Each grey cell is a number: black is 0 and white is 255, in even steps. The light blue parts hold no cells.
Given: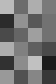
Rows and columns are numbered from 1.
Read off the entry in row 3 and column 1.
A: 74
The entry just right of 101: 159
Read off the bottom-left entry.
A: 153
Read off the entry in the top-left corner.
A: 187
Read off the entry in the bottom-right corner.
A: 55
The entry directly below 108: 146
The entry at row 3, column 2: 101

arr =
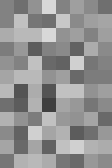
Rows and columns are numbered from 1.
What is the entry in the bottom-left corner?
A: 118
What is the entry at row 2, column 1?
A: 130
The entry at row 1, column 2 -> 111
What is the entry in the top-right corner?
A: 111
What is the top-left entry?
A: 130
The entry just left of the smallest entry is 178
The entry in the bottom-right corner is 138
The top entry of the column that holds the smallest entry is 216
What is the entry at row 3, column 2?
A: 185
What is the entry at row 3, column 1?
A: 172
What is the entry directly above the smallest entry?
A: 84
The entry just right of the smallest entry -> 165
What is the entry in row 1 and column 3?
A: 146

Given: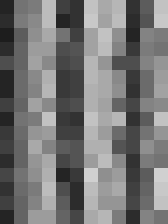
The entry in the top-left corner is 36
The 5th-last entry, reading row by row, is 182
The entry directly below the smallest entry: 44
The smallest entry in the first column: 29
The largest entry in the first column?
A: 78
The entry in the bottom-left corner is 36
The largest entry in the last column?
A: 208
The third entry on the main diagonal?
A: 143
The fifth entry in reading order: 64
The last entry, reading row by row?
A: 115
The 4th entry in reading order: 188
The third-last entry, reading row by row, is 44
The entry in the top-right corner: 194
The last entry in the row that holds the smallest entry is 123
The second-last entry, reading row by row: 131
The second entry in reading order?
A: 115
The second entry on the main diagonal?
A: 123
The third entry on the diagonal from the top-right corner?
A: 36
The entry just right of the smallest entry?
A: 92
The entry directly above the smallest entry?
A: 44
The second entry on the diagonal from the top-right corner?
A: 84

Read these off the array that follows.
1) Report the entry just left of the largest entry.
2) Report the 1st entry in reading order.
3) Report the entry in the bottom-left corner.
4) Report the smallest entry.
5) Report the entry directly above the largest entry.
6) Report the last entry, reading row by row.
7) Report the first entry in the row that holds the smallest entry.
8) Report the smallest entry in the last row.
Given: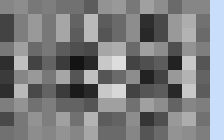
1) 200
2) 134
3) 113
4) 19
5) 173
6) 126
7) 46
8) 85

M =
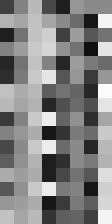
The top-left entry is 64
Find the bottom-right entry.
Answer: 244
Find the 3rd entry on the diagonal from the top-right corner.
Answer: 157
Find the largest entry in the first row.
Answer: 185
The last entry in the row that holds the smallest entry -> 229
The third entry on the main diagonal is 193
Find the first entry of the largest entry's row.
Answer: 193
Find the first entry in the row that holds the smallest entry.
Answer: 130
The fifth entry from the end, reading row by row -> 52
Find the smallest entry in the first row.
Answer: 30
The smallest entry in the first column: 30
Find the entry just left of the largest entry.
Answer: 38
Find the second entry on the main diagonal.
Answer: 165
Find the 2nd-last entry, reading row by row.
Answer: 64
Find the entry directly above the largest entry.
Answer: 150
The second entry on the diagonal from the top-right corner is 23
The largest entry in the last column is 251
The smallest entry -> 15
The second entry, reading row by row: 130
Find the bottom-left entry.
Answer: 193
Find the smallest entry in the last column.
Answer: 107
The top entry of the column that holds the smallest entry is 138
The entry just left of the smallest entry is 114
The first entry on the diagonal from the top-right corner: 138
